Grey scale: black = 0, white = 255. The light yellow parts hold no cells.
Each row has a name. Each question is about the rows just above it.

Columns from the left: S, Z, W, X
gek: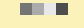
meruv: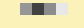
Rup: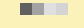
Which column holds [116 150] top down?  S
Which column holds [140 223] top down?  W
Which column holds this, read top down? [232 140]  W

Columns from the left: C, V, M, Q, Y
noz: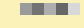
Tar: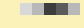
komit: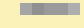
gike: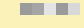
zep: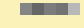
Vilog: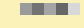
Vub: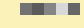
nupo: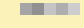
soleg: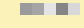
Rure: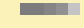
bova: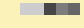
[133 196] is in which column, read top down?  M
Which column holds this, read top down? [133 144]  Q
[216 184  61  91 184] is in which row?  Tar
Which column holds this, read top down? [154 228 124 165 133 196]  M

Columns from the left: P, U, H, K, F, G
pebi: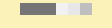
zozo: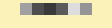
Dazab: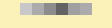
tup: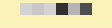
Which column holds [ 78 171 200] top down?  U
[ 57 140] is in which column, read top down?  H
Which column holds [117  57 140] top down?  H
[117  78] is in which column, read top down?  U
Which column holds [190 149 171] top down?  G

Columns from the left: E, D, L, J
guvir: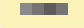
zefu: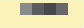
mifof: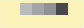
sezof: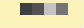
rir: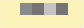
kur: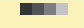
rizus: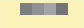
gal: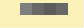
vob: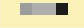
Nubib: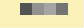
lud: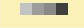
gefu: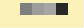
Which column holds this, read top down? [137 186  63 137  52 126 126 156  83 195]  E
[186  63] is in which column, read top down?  E
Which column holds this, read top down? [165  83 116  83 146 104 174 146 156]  D
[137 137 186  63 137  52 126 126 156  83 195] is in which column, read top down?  E

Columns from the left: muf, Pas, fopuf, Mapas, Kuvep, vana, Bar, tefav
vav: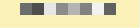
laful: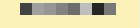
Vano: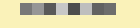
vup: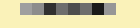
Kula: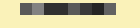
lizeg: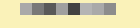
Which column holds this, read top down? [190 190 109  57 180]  vana
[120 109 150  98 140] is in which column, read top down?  tefav
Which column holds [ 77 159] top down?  Pas
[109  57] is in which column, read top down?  vana
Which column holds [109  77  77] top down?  Kuvep

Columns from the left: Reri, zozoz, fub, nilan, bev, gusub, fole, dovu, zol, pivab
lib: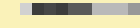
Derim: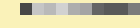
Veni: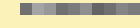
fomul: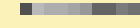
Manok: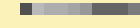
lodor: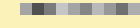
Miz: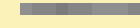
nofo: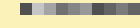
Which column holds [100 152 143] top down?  dovu
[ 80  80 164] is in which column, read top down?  Reri

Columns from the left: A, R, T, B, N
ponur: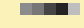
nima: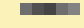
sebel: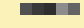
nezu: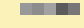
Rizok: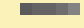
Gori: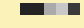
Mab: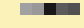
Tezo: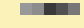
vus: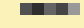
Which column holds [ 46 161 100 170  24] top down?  T
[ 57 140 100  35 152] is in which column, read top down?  R
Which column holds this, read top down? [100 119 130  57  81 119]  N

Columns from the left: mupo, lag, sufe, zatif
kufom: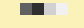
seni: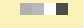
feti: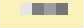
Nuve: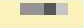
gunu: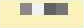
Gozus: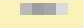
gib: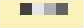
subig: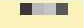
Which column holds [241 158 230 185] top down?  lag
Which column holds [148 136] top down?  mupo

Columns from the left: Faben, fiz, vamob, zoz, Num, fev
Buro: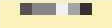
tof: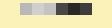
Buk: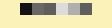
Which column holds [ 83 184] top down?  Faben
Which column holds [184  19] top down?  Faben
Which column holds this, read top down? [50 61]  fev

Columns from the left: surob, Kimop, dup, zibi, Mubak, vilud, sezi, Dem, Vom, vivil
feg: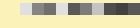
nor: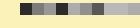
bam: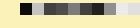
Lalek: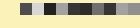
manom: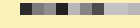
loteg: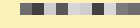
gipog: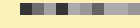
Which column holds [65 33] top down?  dup
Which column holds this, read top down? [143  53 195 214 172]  Dem
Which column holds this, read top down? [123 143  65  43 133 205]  vilud
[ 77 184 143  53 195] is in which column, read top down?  Dem
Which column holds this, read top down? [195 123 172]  Vom
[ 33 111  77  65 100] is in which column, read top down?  sezi

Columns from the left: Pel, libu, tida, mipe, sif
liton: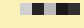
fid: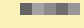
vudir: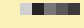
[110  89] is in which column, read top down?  mipe
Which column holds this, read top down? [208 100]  Pel
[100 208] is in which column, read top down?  Pel
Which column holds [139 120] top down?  tida
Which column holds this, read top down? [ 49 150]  sif

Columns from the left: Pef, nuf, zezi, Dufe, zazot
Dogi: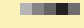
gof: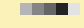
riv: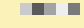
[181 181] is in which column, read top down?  Pef
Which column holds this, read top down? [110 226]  zazot
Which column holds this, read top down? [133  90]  nuf

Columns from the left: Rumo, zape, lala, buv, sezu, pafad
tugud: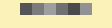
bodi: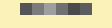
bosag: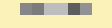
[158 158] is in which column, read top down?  lala
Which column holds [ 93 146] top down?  pafad
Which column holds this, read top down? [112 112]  buv
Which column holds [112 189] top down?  buv
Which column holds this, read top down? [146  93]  pafad
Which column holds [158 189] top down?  lala

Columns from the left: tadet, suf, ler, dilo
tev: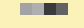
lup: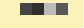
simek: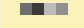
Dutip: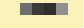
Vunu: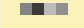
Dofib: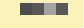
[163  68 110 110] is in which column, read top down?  tadet
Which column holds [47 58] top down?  suf

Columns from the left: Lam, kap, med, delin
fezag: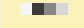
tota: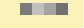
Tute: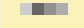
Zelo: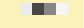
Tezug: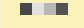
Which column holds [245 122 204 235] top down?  Lam
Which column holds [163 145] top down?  med
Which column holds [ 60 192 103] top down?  kap
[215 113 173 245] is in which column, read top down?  delin
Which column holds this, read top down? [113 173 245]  delin
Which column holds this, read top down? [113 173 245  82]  delin

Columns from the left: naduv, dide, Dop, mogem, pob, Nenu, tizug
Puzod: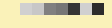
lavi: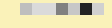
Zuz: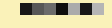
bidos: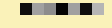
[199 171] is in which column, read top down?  pob
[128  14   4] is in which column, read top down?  mogem
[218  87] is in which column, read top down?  dide

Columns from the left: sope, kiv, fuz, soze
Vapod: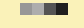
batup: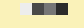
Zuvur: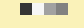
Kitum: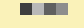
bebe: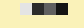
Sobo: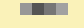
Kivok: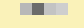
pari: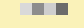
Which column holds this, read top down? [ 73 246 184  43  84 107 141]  kiv
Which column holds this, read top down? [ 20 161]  soze
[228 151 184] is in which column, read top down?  sope
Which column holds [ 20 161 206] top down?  soze

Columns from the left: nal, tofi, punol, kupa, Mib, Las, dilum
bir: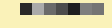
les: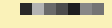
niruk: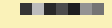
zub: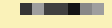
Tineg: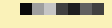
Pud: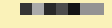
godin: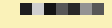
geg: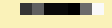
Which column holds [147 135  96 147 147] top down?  Las
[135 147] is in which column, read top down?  Las
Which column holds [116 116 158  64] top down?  dilum
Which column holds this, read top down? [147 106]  Las
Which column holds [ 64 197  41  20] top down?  punol

